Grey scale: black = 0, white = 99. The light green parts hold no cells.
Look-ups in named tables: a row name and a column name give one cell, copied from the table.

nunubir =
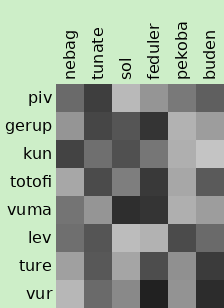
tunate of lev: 33
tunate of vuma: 58
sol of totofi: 49
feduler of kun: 46
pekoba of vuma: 68
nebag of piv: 41
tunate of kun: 43
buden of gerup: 61
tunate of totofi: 29
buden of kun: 76
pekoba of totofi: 65
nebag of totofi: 65
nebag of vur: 71

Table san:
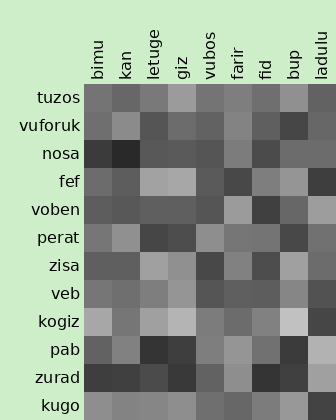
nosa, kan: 16
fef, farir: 28
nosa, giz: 35
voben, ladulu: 61
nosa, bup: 42
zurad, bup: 25
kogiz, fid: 50
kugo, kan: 51
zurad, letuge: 29

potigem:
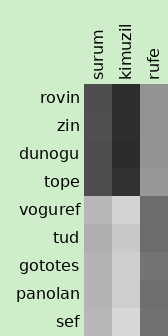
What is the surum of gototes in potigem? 70
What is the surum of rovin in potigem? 30
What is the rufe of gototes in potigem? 45
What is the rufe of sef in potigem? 44
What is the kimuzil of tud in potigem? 78
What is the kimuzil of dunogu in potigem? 17
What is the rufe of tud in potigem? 42
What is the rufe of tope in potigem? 59
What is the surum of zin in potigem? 31

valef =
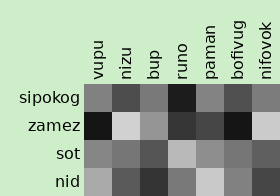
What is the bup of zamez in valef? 58
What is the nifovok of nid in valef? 27
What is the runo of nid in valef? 47
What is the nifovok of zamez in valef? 79
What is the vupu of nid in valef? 66
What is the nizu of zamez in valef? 81
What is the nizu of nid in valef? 35
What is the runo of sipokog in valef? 11
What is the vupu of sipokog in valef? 50
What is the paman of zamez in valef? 27
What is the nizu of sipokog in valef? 30
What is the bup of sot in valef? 33
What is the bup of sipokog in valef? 47
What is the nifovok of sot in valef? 37

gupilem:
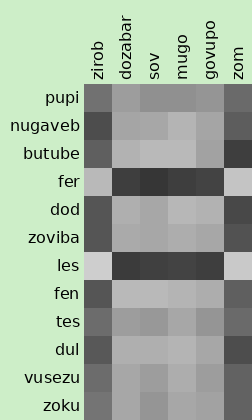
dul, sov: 68
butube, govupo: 63
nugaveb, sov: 65
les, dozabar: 23
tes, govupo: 58
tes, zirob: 42
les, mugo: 26
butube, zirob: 37
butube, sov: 72
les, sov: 25
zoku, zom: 38
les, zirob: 80

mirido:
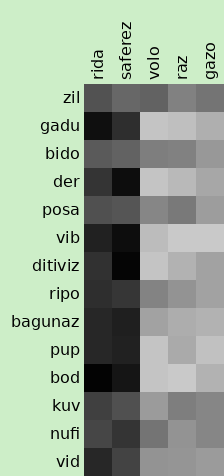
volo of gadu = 76
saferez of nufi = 20
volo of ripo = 51
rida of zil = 32
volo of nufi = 45
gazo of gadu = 68
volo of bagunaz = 63
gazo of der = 65
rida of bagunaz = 15
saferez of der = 5
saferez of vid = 26
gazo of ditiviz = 63
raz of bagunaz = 67
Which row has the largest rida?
bido

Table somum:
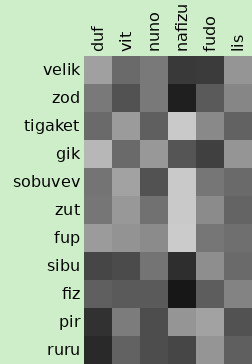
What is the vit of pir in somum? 48
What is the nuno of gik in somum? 59
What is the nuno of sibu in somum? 45
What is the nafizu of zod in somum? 12
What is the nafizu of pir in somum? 58
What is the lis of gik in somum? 58
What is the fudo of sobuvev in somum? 46
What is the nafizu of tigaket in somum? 78
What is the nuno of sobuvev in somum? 32
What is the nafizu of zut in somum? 78
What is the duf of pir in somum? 19
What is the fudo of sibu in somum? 55
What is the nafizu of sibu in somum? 18
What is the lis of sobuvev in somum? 41
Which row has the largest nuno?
gik

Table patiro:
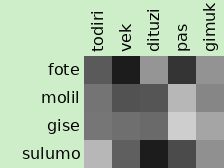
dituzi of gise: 41
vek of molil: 32
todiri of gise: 46
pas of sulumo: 29
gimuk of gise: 64
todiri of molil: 45
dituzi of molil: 33

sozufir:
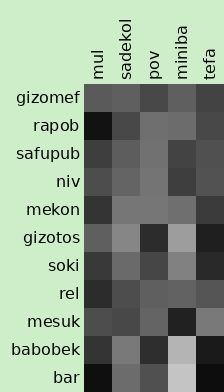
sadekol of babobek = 47
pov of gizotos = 17
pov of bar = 31
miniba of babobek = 70
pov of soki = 27
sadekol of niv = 39
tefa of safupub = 31

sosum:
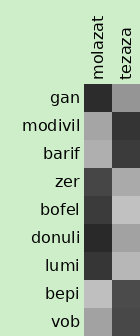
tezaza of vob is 28
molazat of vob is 63
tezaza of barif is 23
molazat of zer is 27
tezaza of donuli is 63
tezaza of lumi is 71
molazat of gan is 17
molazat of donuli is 16
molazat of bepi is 74
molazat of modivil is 64
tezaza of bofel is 75
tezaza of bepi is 29
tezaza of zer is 66
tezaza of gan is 58
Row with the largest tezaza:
bofel

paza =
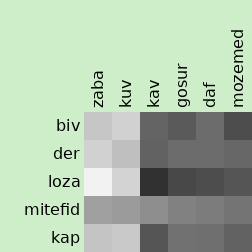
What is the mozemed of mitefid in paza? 45
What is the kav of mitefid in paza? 55
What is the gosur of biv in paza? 35
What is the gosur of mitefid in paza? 50
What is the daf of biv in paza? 42
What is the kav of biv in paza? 39
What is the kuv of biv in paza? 81
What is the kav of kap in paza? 33
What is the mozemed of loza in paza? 33
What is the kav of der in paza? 38
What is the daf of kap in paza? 43
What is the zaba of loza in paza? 94
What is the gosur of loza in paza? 28
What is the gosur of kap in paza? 44
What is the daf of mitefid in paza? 48
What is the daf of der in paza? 42
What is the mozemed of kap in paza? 38

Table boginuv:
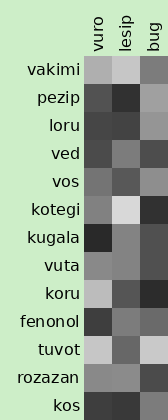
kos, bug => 48
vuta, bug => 31
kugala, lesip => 51
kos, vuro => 24
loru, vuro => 27
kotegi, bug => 19
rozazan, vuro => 53
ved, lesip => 48
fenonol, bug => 41
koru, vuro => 73
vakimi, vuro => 68
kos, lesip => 22
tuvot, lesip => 40
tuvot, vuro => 77
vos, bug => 55
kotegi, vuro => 50
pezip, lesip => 19
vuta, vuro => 53
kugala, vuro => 16

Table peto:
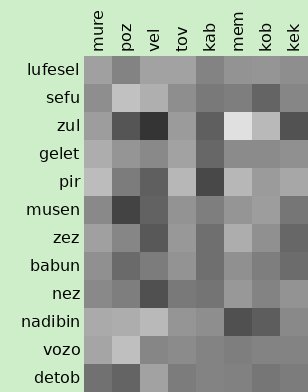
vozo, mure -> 64
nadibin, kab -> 55
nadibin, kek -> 53
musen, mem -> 58
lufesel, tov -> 63
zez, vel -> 34
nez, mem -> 59
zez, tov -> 59
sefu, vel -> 68
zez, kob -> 56
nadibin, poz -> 67
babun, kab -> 43
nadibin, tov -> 58
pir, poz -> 48
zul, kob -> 72

